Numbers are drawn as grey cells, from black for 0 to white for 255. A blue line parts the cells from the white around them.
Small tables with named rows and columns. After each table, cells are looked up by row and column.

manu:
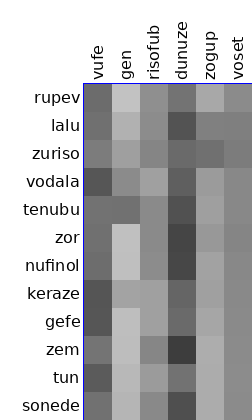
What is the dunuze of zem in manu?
61
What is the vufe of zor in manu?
112
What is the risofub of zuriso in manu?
133
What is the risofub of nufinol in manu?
140
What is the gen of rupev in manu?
194
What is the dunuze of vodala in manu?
95
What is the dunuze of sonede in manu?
79
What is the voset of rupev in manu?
139
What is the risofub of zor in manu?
138
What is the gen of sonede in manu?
181
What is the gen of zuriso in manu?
159
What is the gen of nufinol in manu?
191
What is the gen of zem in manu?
189
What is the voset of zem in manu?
139
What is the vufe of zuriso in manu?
124
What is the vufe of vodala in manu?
86
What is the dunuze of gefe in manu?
106
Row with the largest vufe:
zuriso

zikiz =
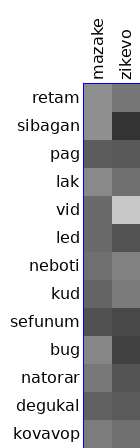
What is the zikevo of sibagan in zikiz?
51
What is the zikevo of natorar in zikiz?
84
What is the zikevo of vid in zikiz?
199
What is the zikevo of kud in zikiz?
123
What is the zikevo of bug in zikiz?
65
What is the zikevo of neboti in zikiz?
129
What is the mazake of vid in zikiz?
106
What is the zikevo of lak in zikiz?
111
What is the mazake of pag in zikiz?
92
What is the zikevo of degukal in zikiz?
90
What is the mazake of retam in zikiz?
143
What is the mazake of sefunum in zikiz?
81
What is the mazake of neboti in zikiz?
111
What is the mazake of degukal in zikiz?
97
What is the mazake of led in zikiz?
106
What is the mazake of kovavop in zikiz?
124
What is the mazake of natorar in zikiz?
120
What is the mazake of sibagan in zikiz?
143
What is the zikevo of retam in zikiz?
119

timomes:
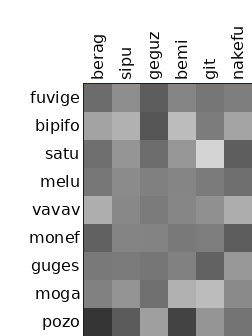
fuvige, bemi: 133
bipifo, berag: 163
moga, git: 188
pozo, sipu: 91
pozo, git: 149
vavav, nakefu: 173
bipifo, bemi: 188
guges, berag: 121
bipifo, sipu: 177
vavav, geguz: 123
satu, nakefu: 94
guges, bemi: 129
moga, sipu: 148
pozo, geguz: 159
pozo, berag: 53
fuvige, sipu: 142
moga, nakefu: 138
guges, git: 98
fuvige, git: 118

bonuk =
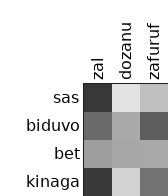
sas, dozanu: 227
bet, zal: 158
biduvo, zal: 106
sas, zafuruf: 192
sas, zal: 56
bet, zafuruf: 169
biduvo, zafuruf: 94
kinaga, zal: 57
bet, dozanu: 167
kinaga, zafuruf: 114
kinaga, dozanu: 210
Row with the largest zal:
bet

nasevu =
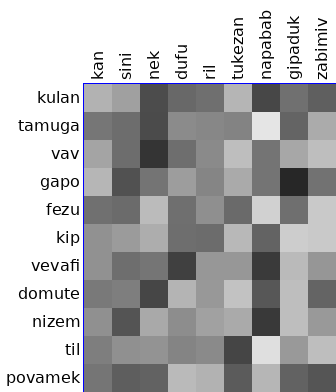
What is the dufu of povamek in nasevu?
186
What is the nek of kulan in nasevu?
76
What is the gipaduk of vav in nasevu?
167
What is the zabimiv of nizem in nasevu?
153
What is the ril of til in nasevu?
138
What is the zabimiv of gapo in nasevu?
114
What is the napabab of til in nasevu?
223
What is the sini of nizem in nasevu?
84
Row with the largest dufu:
povamek

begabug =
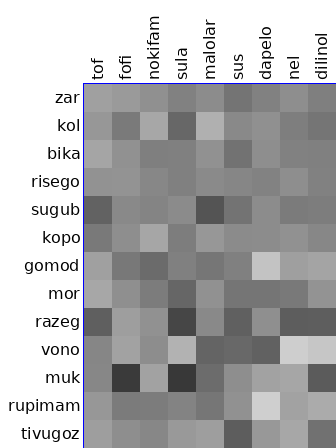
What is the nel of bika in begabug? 129
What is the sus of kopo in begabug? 139
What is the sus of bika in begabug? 114
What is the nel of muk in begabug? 166
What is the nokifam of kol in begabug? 167
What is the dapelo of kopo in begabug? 140
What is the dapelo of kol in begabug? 144
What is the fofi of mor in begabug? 143
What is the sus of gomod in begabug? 128
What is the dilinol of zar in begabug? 127
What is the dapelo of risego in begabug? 130

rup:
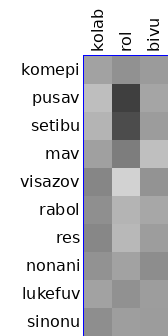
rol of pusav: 63
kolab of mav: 160
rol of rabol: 180
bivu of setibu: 156
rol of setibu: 76
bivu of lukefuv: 157
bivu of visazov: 147
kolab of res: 135
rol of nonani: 162

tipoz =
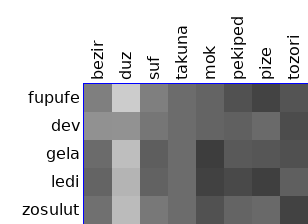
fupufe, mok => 100
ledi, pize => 63
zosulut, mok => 81
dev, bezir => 145
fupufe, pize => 67
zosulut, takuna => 108
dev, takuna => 108
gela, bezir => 107
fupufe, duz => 204
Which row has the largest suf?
fupufe

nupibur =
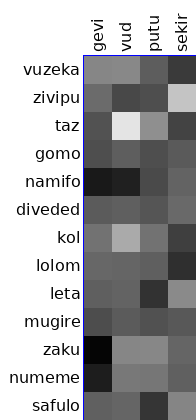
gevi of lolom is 103
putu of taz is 143
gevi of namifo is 25
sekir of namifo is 99
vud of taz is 228
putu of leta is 50
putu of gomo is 78
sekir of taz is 67
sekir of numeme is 96
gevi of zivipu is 107
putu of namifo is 74
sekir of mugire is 88
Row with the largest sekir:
zivipu

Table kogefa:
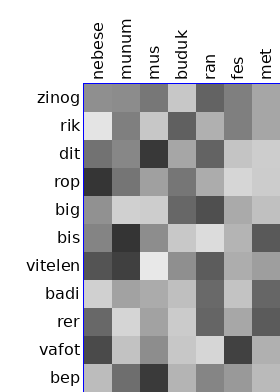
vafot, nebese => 74
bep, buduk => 180
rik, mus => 199
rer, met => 91
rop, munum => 117
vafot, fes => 65
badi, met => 102

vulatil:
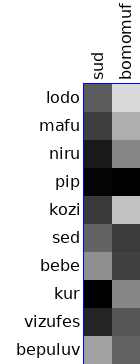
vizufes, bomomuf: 86
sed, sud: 99
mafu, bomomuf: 174
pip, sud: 4
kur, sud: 1
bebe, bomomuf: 65
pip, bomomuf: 0
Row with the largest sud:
bepuluv

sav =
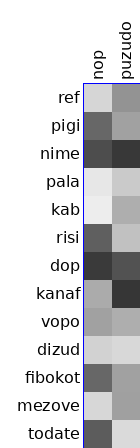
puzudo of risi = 193
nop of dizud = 210
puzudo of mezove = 160
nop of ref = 214
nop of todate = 92
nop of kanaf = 171
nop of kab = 237
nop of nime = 77
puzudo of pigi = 161
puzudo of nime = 56
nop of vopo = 161
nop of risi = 95

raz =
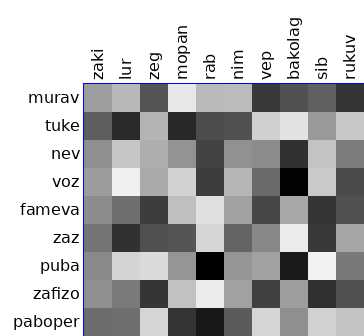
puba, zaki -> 137
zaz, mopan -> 85
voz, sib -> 201
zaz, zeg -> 80
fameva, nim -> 161
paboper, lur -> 111
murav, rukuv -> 53
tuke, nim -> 81
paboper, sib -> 209
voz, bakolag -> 2
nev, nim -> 145
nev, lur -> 198
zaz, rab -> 214

